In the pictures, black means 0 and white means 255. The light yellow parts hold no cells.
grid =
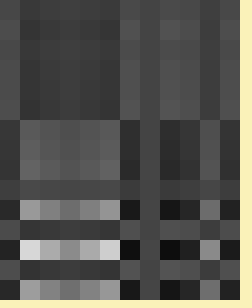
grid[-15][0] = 71
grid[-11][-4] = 80
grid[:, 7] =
[68, 68, 68, 68, 68, 68, 68, 68, 69, 68, 69, 68, 70, 68, 69]
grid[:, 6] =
[73, 80, 75, 79, 79, 82, 47, 46, 42, 59, 25, 79, 15, 82, 24]
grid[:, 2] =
[61, 57, 60, 58, 57, 56, 83, 85, 90, 71, 128, 57, 171, 56, 130]
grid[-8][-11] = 93
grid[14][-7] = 151
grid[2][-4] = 75
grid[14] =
[40, 157, 130, 111, 130, 151, 24, 69, 21, 38, 110, 34]
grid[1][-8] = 57
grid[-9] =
[55, 89, 83, 78, 83, 88, 47, 68, 46, 54, 78, 52]
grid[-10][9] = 78
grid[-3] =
[35, 215, 171, 139, 170, 206, 15, 70, 13, 32, 138, 27]
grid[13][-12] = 77
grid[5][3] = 60
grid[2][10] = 62
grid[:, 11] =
[72, 77, 73, 76, 77, 79, 52, 51, 48, 61, 34, 76, 27, 79, 34]
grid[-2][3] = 60
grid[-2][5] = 52
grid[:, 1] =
[57, 52, 56, 53, 53, 51, 89, 93, 99, 73, 153, 53, 215, 51, 157]
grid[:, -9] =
[63, 60, 62, 61, 61, 60, 78, 80, 83, 70, 109, 61, 139, 60, 111]
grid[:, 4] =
[61, 57, 60, 58, 57, 56, 83, 85, 89, 71, 127, 58, 170, 56, 130]
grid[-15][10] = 63
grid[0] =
[71, 57, 61, 63, 61, 58, 73, 68, 74, 72, 63, 72]

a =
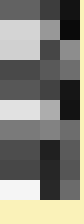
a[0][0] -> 98
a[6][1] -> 122
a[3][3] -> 110
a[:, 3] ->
[19, 10, 141, 110, 22, 19, 109, 90, 85, 107]
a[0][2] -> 61
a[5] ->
[225, 225, 173, 19]
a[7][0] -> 77
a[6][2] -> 130
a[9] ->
[245, 245, 40, 107]
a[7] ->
[77, 77, 32, 90]

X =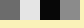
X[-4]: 108
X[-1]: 139
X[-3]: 229

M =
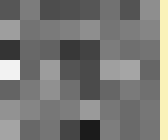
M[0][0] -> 86
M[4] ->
[100, 122, 144, 111, 75, 102, 122, 112]
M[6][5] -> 125
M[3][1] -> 102
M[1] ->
[158, 115, 122, 128, 142, 117, 125, 133]
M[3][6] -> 165
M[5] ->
[146, 133, 119, 125, 154, 119, 107, 118]
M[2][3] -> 56
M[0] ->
[86, 124, 77, 80, 86, 113, 83, 142]
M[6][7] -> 117
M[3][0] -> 242
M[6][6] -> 106

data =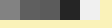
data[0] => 130
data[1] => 95
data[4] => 240

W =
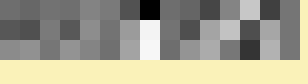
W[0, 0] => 110
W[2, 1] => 145
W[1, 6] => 155
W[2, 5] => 112
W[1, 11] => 194
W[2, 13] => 178
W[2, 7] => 247
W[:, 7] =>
[1, 243, 247]
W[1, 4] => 141
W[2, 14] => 118
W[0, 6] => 82
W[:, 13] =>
[64, 166, 178]
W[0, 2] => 114
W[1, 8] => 115
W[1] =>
[87, 80, 122, 88, 141, 115, 155, 243, 115, 79, 164, 194, 78, 166, 117]

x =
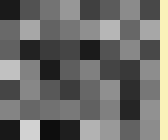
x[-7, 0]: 26
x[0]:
[26, 82, 115, 151, 64, 91, 139, 72]
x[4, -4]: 103
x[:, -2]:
[139, 103, 136, 57, 45, 37, 98]
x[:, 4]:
[64, 143, 27, 128, 103, 97, 178]
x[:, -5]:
[151, 118, 69, 94, 60, 121, 30]
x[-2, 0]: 132
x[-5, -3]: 83
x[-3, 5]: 143
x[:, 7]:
[72, 167, 72, 141, 119, 145, 140]
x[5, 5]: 128
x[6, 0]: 24
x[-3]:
[69, 135, 88, 60, 103, 143, 45, 119]

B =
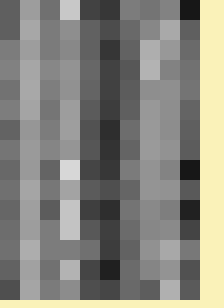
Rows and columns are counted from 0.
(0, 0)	95
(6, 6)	109
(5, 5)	61
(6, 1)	150
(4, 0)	114
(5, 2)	117
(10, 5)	46
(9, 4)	91
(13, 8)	147
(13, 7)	133
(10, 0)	102
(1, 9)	95
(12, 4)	112
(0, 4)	66
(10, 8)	126
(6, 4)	82
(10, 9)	33
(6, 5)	46
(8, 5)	55
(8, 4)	69
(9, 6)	101
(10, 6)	116
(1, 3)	142
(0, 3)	200
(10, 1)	159
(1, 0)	95
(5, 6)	95
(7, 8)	146
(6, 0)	99
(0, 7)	116
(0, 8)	130
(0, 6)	124
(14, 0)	79
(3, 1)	166

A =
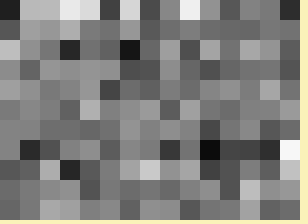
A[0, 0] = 31
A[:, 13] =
[121, 119, 148, 117, 166, 129, 87, 47, 94, 143, 98]
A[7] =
[131, 42, 81, 129, 142, 92, 134, 123, 56, 115, 12, 69, 67, 47, 247]
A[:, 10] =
[146, 108, 164, 80, 133, 117, 72, 12, 65, 142, 116]
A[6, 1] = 130
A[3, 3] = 142
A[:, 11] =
[87, 104, 114, 102, 144, 108, 117, 69, 82, 82, 120]
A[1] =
[86, 159, 151, 174, 122, 113, 151, 89, 110, 125, 108, 104, 103, 119, 114]
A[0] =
[31, 185, 186, 233, 218, 65, 214, 75, 135, 239, 146, 87, 130, 121, 45]
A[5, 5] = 128
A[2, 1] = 144
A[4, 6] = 108
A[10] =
[102, 120, 168, 160, 127, 136, 97, 143, 140, 87, 116, 120, 162, 98, 108]
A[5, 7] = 154
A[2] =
[190, 144, 118, 39, 113, 97, 21, 103, 158, 79, 164, 114, 167, 148, 92]
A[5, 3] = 97
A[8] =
[87, 96, 173, 38, 89, 123, 163, 201, 146, 165, 65, 82, 125, 94, 193]
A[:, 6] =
[214, 151, 21, 78, 108, 141, 147, 134, 163, 108, 97]
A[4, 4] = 150
